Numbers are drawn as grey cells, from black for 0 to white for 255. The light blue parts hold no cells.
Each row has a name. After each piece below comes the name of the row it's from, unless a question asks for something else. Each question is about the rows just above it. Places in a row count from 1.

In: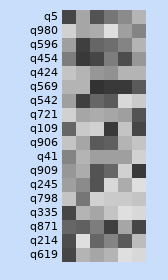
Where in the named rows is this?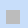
q214, 6
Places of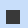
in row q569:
4 5
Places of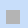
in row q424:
2 5 6
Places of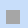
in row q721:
2 4
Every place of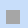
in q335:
3
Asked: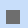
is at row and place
q596, 4

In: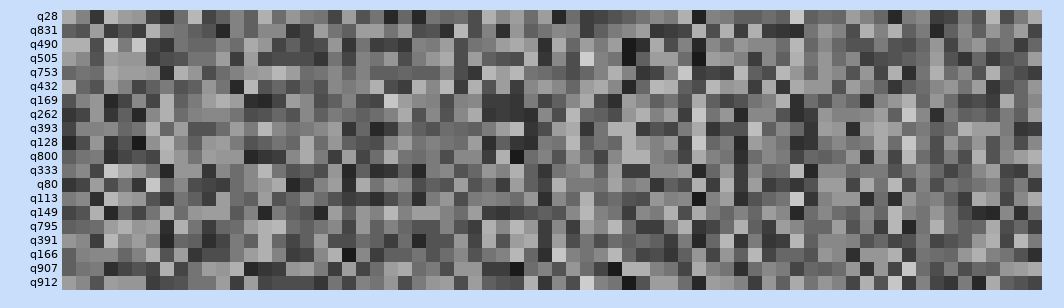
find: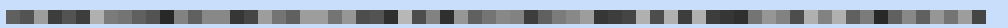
q831
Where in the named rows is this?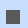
q149, 13
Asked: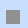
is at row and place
q128, 7
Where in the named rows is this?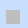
q393, 50
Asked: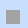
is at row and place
q80, 40
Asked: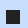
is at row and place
q28, 46

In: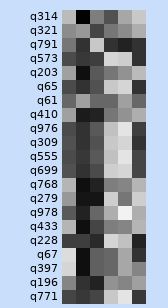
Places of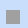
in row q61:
2 5
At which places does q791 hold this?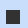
2 4 6
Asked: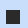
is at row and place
q228, 3
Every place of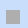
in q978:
4 6
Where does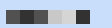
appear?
q309
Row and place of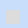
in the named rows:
q67, 1
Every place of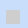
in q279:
4 6

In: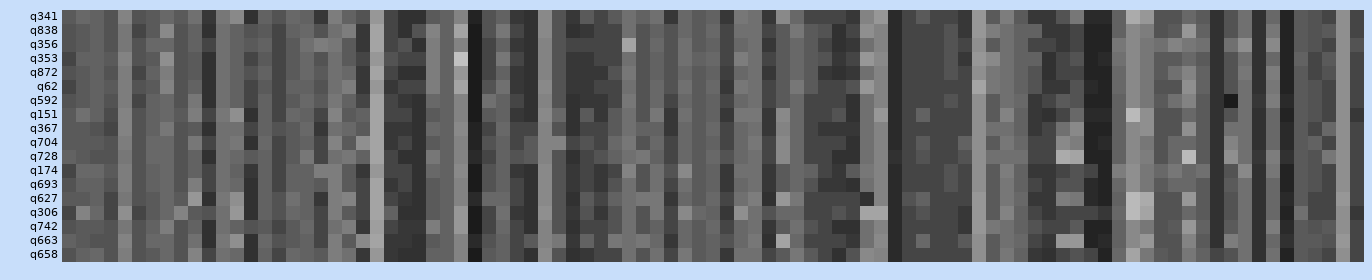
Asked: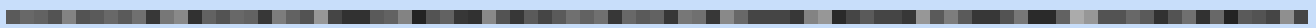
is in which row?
q341
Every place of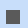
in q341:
1 7 9 27 38 40 46 62 67 69 82 89
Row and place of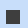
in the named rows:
q872, 48
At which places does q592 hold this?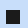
30 84
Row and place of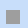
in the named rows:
q742, 23
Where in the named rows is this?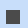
q151, 4

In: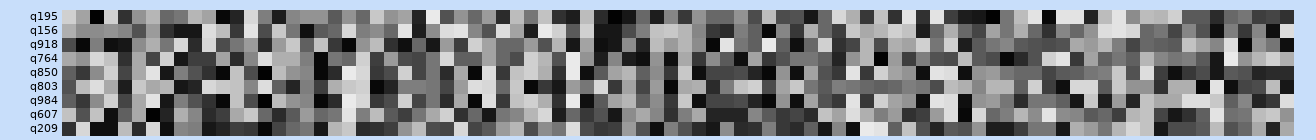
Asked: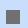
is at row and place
q607, 84
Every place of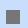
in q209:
18 36 70 71 75

